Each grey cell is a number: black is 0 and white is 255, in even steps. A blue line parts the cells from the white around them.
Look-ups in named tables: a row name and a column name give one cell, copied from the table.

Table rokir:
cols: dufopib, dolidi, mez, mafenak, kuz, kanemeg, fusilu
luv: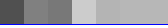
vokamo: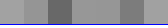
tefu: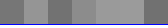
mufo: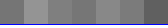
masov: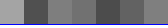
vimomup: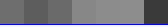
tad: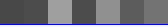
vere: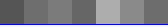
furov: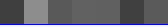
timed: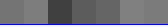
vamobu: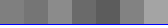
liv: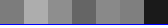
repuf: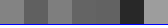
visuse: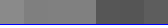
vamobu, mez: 139
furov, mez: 89
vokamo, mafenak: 151
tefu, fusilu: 113
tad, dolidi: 76
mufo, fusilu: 96
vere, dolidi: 110
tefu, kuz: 154
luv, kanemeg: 183
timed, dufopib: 116
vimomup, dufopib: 110

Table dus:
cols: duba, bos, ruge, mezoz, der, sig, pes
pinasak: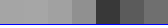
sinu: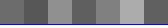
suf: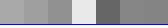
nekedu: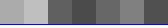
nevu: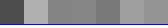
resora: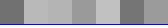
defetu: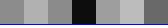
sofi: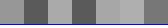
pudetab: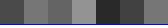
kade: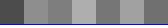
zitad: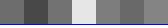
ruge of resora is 180
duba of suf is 169
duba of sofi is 151
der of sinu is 128
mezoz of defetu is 13
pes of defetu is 106

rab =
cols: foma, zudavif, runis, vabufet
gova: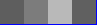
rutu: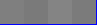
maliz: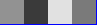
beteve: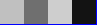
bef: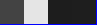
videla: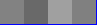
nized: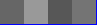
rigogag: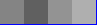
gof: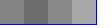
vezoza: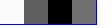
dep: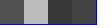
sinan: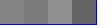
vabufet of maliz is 122
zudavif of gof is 109
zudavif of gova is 124
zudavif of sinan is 122
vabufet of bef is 30
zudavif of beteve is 111
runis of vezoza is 1
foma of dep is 81
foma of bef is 67
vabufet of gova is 96
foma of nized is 102
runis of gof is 136
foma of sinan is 132
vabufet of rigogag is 175
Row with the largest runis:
maliz

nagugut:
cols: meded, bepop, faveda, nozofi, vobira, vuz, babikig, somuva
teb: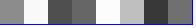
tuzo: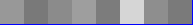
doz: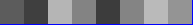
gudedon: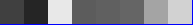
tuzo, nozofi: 158
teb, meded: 140
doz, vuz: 132
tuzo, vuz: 214
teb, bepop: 249
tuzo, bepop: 121
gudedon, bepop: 37
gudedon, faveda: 232
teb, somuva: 113
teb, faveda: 79
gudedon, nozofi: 92
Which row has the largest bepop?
teb

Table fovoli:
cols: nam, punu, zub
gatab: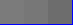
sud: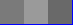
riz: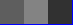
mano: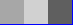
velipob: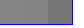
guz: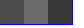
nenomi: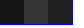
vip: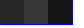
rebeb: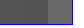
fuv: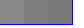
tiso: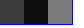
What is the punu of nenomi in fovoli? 53
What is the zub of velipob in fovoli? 117
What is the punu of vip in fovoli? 54
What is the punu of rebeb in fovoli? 83
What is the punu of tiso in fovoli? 14
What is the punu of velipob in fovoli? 132
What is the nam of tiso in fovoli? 59
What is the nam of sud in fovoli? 122
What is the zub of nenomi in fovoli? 31
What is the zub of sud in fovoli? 105
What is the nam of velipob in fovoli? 134
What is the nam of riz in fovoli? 94
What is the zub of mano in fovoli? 95

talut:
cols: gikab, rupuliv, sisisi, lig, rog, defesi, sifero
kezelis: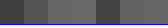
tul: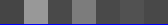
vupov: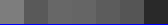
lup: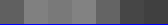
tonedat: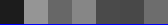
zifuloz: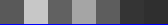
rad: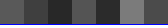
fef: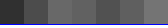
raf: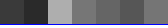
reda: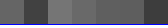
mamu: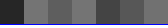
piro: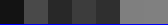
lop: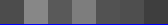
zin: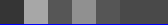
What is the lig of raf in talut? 118
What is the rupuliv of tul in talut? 152
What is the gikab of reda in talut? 101
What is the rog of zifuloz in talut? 93
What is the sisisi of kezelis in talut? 101
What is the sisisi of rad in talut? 40
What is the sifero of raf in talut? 117
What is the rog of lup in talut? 100
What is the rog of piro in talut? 47

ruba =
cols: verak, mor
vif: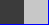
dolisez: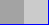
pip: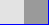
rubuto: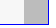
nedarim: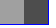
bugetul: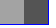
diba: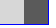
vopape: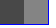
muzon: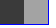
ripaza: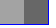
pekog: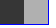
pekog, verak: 54
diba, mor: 90
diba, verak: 215
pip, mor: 154
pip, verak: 227
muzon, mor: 163
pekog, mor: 176

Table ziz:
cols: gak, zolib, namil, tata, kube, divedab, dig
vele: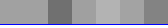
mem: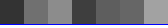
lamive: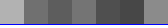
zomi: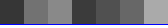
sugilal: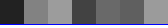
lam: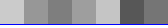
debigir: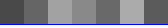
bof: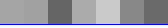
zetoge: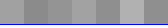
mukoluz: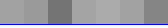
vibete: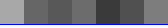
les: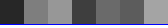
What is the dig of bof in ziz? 106
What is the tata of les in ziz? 62
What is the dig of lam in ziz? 117
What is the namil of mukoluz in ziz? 116
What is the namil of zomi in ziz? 137
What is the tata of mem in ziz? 62
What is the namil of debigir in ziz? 162
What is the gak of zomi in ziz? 54
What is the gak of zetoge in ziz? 161
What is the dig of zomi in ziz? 170
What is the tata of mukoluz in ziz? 164
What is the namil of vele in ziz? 112
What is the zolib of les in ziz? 126
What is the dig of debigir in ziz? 91
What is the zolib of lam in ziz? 151
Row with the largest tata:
bof

